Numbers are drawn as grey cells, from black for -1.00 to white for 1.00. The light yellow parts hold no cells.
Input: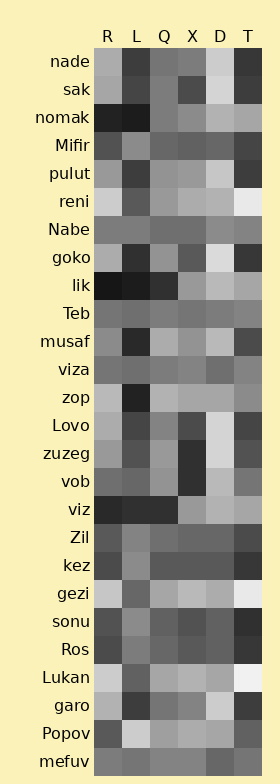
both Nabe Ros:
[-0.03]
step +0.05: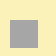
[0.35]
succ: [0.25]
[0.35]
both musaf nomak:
[0.09]
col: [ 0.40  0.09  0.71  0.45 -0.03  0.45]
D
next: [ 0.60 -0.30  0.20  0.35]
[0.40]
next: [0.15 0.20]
[0.55]

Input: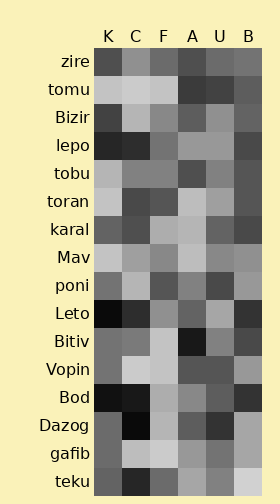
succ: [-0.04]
[0.53]
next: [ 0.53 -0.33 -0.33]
[0.19]
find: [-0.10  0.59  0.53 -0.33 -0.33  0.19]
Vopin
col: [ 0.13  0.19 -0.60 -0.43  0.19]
B

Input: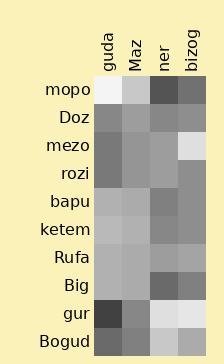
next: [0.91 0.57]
[-0.34]
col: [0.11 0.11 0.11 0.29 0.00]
bizog
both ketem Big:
[0.39]
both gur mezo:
[0.75]
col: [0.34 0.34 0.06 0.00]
Maz

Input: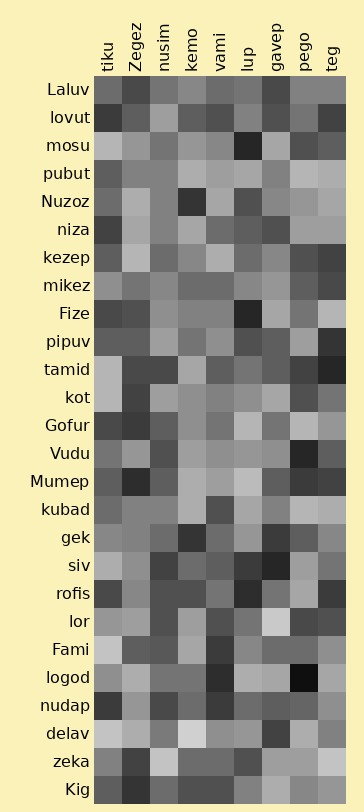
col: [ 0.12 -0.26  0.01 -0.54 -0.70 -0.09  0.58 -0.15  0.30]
gavep
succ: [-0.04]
[0.63]
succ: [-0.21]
[0.12]
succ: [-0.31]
[0.30]
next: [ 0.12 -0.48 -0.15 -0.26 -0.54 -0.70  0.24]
[-0.09]
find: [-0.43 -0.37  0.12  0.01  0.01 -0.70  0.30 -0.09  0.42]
Fize

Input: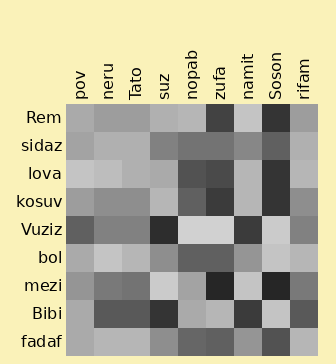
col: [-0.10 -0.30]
Tato
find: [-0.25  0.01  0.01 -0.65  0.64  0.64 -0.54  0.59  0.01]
Vuziz
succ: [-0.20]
[-0.25]
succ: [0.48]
[0.38]

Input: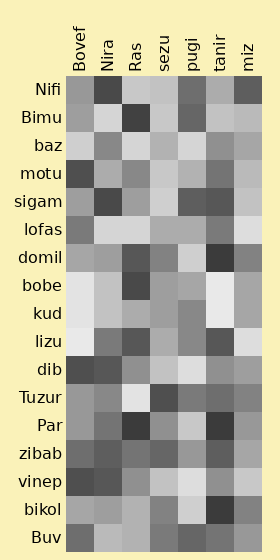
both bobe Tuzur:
[0.78]
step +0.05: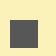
[-0.27]
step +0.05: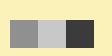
[ 0.18  0.62 -0.49]
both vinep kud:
[0.52]
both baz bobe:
[0.30]
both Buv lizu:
[-0.04]
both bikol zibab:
[0.30]

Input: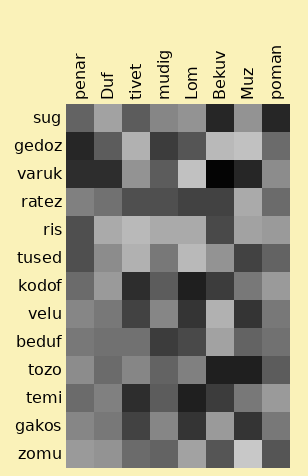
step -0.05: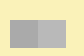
[0.28 0.40]
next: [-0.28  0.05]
[0.15]
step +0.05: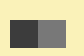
[-0.48 -0.01]
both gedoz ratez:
[-0.16]

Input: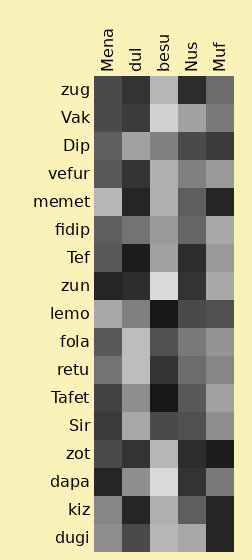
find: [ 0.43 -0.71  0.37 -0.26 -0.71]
memet
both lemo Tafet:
[-0.82]
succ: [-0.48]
[0.11]

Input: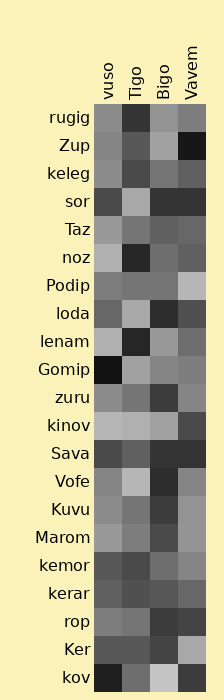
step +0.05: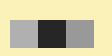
[ 0.43 -0.65  0.25]
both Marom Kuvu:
[0.15]
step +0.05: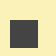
[-0.42]
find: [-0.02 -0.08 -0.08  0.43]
Podip

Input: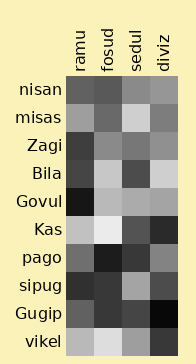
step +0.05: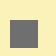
[-0.08]
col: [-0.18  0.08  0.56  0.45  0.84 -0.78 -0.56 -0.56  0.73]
fosud
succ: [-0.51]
[0.08]
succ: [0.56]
[-0.40]

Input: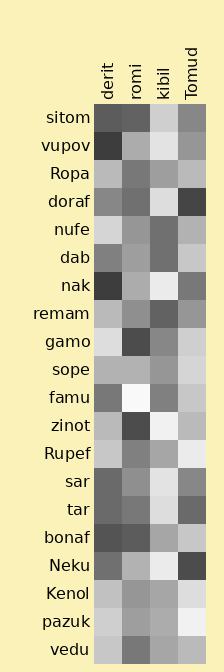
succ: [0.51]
[0.18]
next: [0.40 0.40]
[0.18]

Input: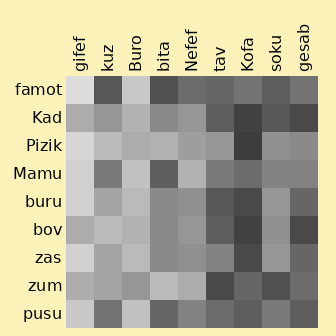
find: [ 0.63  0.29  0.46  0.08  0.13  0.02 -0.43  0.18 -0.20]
zas
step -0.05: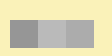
[0.13 0.41 0.30]
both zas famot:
[-0.20]
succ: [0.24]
[0.18]
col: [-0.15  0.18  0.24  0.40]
Nefef

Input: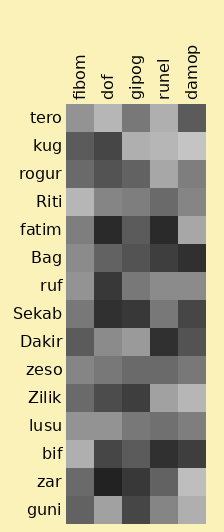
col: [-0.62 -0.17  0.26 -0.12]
runel
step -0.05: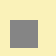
[-0.01]
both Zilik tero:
[0.43]
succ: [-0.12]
[-0.01]
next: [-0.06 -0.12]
[-0.01]
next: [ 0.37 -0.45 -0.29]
[-0.62]

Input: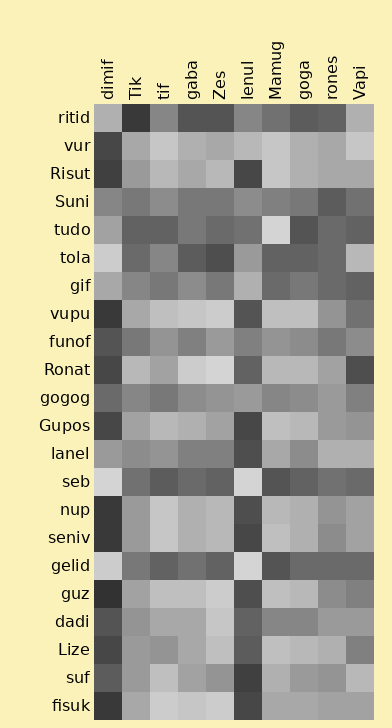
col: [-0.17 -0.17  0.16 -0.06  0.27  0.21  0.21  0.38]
rones
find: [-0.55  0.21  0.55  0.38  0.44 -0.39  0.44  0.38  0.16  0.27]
nup
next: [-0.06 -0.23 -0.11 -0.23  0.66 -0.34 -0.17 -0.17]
[-0.17]
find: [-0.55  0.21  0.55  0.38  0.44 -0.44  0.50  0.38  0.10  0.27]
seniv

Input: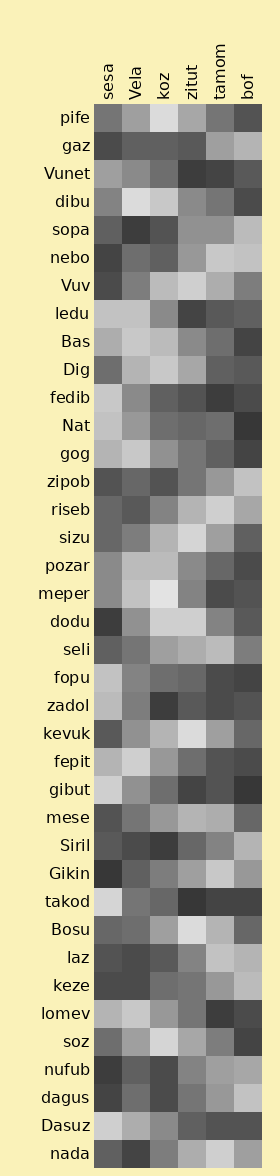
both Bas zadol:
[0.47]
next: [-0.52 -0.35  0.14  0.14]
[0.47]
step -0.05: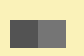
[-0.40 -0.13]

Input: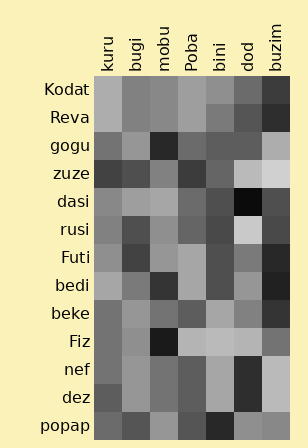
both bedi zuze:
[-0.38]
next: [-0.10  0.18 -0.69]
[-0.16]
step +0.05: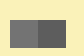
[-0.05 -0.22]
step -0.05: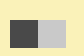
[-0.48  0.53]

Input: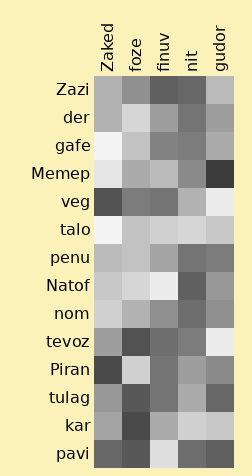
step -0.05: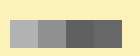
[ 0.35  0.08 -0.30 -0.24]
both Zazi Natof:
[-0.25]
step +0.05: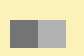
[-0.04  0.45]
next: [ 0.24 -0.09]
[0.24]
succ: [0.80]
[0.34]
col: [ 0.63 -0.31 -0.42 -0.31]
foze

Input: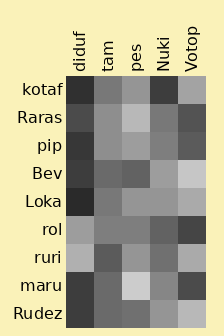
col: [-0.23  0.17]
pes
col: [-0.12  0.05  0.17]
Nuki
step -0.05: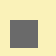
[-0.22]
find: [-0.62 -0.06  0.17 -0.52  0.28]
kotaf
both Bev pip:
[0.23]

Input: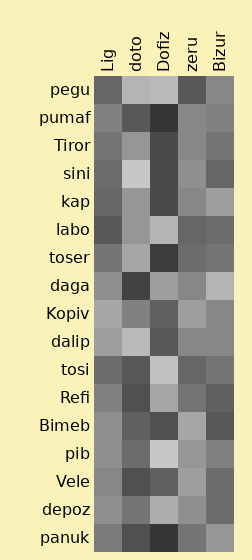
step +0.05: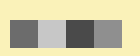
[-0.10  0.61 -0.37  0.17]
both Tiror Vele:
[0.06]
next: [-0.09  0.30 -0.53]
[-0.15]
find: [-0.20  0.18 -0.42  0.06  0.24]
kap
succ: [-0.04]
[-0.37]
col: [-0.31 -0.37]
doto

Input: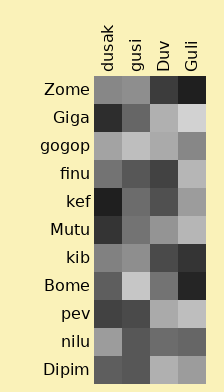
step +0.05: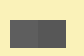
[-0.21 -0.27]
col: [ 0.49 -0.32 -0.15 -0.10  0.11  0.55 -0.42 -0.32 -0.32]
gusi
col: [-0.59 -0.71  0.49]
Guli

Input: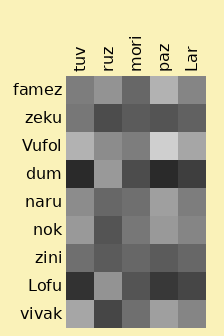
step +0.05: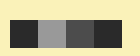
[-0.62  0.25 -0.35 -0.62]
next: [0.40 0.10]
[-0.02]
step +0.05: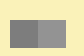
[0.03 0.20]
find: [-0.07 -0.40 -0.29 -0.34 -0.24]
zeku

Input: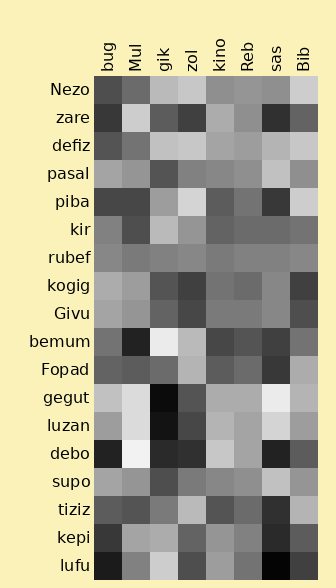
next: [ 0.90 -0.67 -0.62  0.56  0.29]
[-0.73]
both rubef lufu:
[0.01]

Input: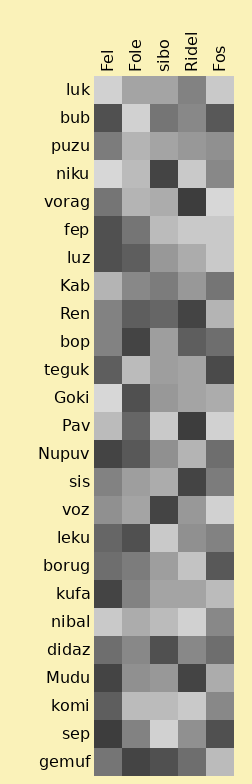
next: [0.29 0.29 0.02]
[0.58]
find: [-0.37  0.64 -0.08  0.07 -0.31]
bub
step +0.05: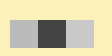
[ 0.52 -0.42  0.63]
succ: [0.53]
[-0.31]

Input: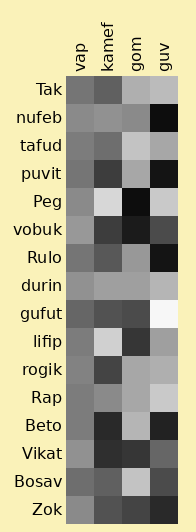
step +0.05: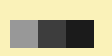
[ 0.24 -0.47 -0.74]
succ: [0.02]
[-0.47]

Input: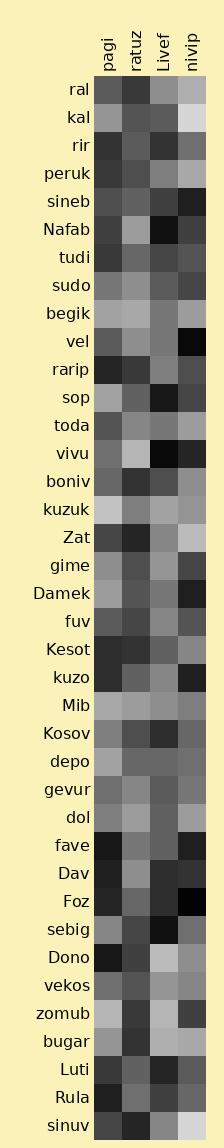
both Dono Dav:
[0.11]
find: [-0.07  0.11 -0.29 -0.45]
sudo
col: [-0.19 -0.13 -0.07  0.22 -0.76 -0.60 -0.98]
nivip

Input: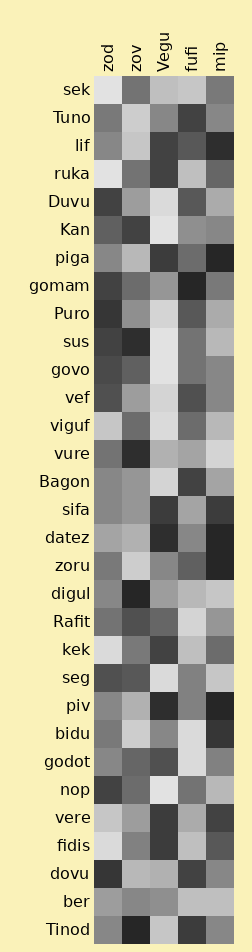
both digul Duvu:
[0.23]
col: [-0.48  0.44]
zov
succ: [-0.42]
[-0.25]
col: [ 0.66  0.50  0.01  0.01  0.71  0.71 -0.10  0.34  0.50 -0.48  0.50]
fufi
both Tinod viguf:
[0.55]
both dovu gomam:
[-0.48]

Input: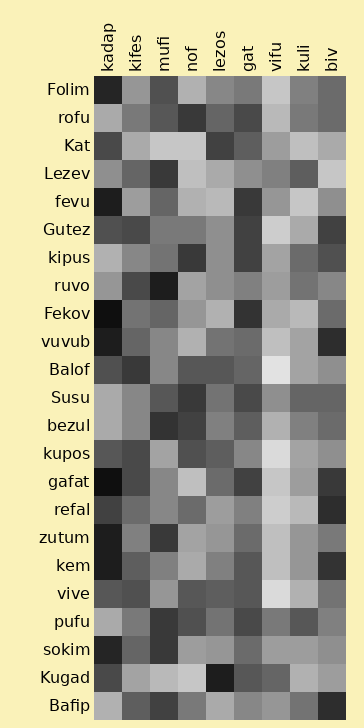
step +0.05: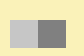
[0.60 0.05]
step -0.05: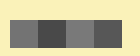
[-0.15 -0.48 -0.10 -0.37]

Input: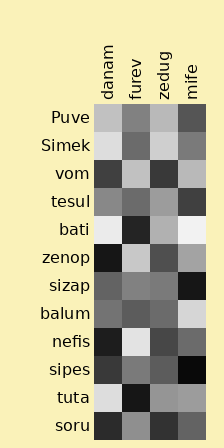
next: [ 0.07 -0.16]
[0.22]
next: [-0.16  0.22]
[-0.50]
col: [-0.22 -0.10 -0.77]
danam
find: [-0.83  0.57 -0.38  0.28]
zenop
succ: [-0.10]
[-0.28]
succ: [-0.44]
[-0.16]

